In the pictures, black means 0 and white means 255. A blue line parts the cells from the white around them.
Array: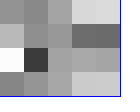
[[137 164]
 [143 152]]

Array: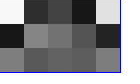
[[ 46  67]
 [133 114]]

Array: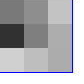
[[142 195]
 [127 173]]

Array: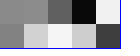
[[140  96]
 [210 245]]

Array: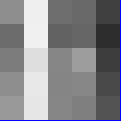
[[239 110]
 [240  98]]

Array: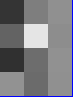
[[126 144]
 [229 141]]

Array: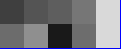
[[ 84  94]
 [143  25]]

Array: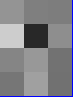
[[127 125]
 [ 40 142]]

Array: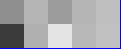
[[180 155]
 [176 228]]
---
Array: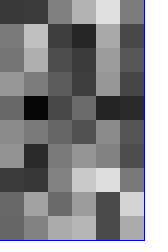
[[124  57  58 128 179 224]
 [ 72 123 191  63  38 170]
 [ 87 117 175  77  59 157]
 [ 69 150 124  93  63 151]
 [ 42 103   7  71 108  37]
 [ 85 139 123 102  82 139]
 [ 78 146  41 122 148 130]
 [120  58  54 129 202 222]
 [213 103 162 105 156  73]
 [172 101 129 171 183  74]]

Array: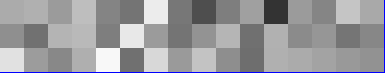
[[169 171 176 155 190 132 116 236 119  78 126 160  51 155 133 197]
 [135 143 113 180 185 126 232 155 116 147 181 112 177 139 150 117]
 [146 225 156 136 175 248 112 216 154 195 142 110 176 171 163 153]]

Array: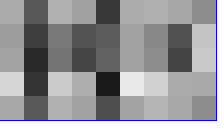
[[140 170  88 177 160  56 172 176 167]
 [196 157  62 121  83  92 162 136  80]
 [200 163  41 115  69  98 162 140  68]
 [169 214  52 203 174  26 233 209 171]
 [140 168  89 177 162  78 163 180 168]]

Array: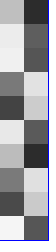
[[ 44 191]
 [ 94 236]
 [ 85 240]
 [226 121]
 [204  67]
 [ 90 232]
 [ 44 188]
 [224 122]
 [202  74]
 [ 86 245]]

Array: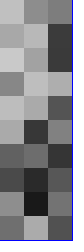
[[125 192 141]
 [ 59 168 184]
 [ 58 201 162]
 [174 135 190]
 [ 84 189 170]
 [129 170  55]
 [ 53  97 109]
 [ 87  74  42]
 [115 142  25]
 [ 81 111 171]]

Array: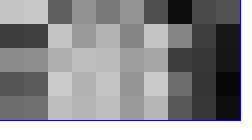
[[ 81 195 199  95 146 121 148  79  13  73]
 [ 23  60  64 196 154 178 133 195 133  61]
 [ 21 138 142 175 190 186 157 165  60  55]
 [  7  84  89 204 177 195 149 201 109  52]
 [ 15 109 113 189 180 189 152 183  88  54]]
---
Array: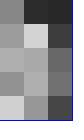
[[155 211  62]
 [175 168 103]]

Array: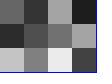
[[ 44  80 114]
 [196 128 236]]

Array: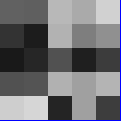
[[ 51  28 178]
 [ 25  38  81]]

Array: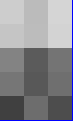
[[197 188 211]
 [131  91 116]]

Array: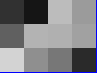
[[ 96 179 176]
 [211 143 119]]

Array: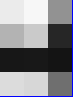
[[179 202  38]
 [ 23  24  20]]
